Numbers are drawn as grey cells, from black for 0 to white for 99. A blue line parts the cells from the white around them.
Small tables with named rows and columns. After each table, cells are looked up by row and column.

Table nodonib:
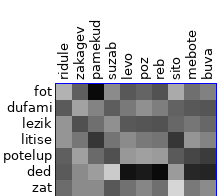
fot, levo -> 34
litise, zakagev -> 46
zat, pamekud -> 54
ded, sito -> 60
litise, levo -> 54
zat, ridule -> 42
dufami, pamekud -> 51

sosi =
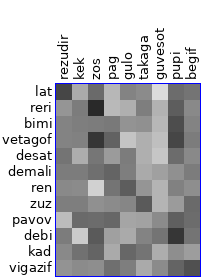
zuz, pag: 54
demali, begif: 48
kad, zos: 39
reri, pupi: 36
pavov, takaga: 63
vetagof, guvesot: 74

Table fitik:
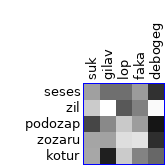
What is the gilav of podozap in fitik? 53
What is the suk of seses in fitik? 62
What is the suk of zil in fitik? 79
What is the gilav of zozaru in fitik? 63
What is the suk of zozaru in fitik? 64
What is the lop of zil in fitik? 34
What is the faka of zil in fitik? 50
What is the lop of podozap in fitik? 78

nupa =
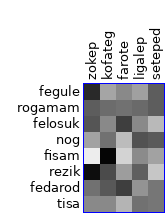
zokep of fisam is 92
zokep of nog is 63
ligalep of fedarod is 57
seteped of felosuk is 72
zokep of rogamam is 36
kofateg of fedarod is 34
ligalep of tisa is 44
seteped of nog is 35
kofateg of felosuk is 53
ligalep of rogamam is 41
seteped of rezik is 77
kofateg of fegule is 64
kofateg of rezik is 29
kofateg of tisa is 53
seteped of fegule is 36
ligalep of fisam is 54
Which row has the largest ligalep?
fegule

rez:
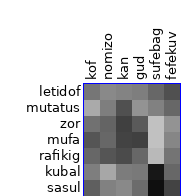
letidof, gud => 49
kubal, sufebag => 9
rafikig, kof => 40
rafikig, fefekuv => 45
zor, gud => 35
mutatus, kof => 66
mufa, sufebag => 75
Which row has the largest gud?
mutatus

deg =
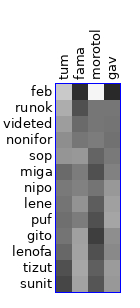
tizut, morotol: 37
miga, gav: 50
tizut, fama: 65
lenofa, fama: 63
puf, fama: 48
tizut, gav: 60
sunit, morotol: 33
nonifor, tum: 55
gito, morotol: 24
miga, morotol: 31

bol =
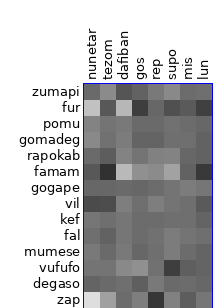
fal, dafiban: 46
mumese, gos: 40
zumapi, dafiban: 33
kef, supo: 43
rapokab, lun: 38
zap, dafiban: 42
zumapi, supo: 53
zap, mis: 36

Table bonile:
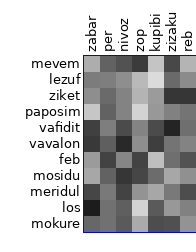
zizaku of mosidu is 65
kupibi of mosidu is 42
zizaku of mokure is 31
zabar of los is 11
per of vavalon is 37
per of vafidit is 49
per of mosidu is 38
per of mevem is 38
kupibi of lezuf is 85
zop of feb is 26
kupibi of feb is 74
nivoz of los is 37
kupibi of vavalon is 24
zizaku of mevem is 28
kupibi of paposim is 59
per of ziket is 41
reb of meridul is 30

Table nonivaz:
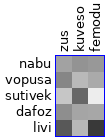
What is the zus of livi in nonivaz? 34
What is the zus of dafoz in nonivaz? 55
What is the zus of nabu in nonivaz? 63
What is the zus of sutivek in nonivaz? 77
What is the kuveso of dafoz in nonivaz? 64
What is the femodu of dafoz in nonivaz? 65
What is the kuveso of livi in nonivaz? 71
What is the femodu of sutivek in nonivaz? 92
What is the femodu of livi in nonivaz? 22
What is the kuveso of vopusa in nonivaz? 72
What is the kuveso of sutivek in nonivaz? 40
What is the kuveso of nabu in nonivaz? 57
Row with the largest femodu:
sutivek

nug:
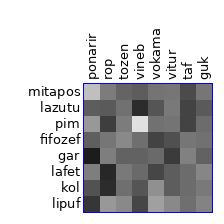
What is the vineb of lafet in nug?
41
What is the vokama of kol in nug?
56
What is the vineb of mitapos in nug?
36
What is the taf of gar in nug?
50
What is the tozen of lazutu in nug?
44
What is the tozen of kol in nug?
43
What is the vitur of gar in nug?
23
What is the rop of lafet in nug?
15
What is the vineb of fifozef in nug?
43
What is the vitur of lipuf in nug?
53
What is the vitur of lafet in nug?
36
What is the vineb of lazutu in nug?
17
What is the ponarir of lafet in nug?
49
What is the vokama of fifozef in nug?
26
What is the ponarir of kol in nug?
32
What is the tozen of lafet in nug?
47
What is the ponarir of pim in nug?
59

